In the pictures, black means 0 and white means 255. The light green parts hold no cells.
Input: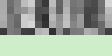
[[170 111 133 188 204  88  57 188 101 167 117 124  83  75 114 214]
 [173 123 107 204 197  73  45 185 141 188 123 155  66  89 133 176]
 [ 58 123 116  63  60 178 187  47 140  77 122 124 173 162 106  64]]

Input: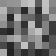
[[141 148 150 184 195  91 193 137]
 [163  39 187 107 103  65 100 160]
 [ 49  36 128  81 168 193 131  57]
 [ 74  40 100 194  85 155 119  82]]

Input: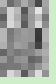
[[180 108 135 170 137  73 164]
 [ 96 211 174 108 154 186 119]
 [183 121 143 156 149  57 177]
 [175 132 160 152 125  67 161]
 [153 119 144 149 100 111 163]
 [128 215 187  90 158 220 146]]

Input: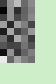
[[ 61 151 187 106 138]
 [ 65 147  73 102 136]
 [ 28 167  64  97 151]
 [ 85  67  70 116  82]
 [234 103 163 128 111]]

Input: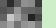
[[ 93  44  92 144 138  57]
 [ 99 200 164 122  35  70]]

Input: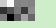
[[202 249 131 135 131]
 [124   1  90 163 103]]

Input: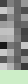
[[ 67 126 101 151]
 [ 80 135 103 157]
 [193 194 115  66]
 [ 23 117 101 198]
 [ 88 135  94 150]]
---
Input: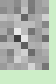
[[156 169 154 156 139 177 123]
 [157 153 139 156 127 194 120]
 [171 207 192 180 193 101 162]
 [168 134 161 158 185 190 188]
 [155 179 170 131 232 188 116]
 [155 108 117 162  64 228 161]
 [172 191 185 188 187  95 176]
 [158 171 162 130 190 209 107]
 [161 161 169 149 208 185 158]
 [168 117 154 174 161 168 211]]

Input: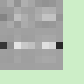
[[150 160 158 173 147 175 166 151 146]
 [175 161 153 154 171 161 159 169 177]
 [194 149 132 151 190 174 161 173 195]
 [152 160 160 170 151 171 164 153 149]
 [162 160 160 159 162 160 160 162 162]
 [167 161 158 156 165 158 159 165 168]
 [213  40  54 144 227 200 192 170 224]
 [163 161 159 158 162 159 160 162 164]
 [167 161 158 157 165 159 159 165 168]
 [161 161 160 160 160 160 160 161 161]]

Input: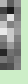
[[ 95 144 180]
 [ 26 115  64]
 [225 124 124]
 [129 149 196]
 [201 156 233]
 [201 129 135]
 [154 113 109]
 [113 101  39]
 [100 125 119]
 [ 81 130  71]]

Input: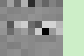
[[129 113 120 161 101 177  43 131 101]
 [139 137 141 131 133 139 136 146 142]
 [136 131 130 138 140 137 147 143 135]
 [211 182 154  87 190 206 107  85 210]
 [153 191 148 108 142 157 119 204   2]
 [129 143 131 145 139 140 137 131 132]
 [145 142 136 127 129 142 137 141 144]
 [140 141 133 141 144 130 136 142 145]]

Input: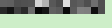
[[111  79  98  96  78  81  83 211 177  88  75 223  87  94  79]
 [ 15  78  40  20  64  42 107   6  20  96  90  10  91 128 126]]

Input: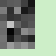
[[ 64  20  82  91  94]
 [ 24  43 125  47 139]
 [ 76  79  85  51  58]
 [ 71  85 113 194 100]
 [140 122 108   5  59]
 [ 60  35 116  27  79]
 [148 117 111 155 129]]

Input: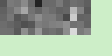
[[106  95  86 122 117 138 104  35 105 106 121  98 111]
 [130  88  97 113 134 166 114 101 118 109  98 102 183]
 [ 99 101 102 119  85  99 120 141 122 123 107  73 204]
 [117  99 109 102  93  80  87 126 120 128 131 143 113]
 [122 135 112 111  89 142 108 150 107 113 104 140 217]]
